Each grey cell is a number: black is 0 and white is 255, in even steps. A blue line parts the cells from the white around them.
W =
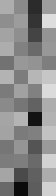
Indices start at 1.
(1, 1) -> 173
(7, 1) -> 123
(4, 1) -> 173
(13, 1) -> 165
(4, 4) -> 152
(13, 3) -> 96
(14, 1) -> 105
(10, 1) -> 163
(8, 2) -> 118
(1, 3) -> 43
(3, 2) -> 143
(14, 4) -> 209
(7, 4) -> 219
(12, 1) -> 124
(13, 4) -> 172
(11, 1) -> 118
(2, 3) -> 52

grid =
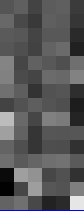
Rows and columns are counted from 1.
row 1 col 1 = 85
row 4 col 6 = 33
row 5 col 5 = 79
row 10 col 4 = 86
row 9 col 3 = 70
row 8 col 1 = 67
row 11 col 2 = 79
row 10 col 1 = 160
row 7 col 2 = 94
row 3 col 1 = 90
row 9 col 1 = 188
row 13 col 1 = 10
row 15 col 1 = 99
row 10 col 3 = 53
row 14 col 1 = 2
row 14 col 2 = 70
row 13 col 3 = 146
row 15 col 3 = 72
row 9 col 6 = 36
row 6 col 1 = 129
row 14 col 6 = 127
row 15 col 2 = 112
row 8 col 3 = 94
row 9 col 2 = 105
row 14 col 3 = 158
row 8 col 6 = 29
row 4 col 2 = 79

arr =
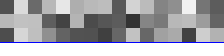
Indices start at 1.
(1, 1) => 81
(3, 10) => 194
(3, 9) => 103
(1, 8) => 189
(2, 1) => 184
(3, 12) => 161
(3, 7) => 81
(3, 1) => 77
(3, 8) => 64
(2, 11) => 133
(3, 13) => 170
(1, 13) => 143
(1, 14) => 241
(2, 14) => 188
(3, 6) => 82

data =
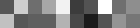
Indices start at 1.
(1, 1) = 86
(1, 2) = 206
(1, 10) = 142
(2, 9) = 148
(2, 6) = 72
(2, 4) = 95

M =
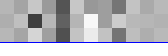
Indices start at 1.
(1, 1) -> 182
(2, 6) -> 181
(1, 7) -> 152
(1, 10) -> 195
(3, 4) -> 159
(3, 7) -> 235
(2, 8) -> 158
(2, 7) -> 248
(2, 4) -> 183
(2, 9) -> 204
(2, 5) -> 97

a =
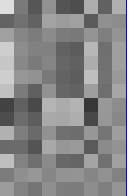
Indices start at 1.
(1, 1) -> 222
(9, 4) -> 169
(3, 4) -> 139
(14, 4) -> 143
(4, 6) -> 92
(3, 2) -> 134
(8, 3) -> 73
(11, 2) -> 107
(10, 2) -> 126
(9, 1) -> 77
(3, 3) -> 124
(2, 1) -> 99
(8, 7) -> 55
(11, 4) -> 168
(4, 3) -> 129
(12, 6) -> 100
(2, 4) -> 163
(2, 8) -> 144
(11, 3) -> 84
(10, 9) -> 158
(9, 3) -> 93
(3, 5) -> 123
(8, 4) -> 180
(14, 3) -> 117
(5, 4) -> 133
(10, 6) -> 109
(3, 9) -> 148
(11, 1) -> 106
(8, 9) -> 140
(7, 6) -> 98
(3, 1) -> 160
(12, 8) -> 113
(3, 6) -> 121
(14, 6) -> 124
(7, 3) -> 96

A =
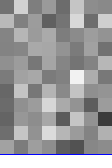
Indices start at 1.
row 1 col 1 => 114
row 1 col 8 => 137
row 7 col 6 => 195
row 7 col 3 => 119
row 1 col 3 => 126
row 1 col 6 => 197
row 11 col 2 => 124
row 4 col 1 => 131
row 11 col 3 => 158
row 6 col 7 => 173
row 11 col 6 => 82
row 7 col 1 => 103
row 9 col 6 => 197
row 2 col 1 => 185
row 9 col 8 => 59
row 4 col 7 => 161
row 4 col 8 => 113
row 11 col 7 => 135
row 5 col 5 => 133
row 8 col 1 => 107
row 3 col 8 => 147
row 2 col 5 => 116
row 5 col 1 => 144
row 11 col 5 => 93
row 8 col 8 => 156
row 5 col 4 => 165

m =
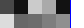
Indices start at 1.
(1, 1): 72
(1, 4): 170
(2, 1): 220
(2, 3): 108
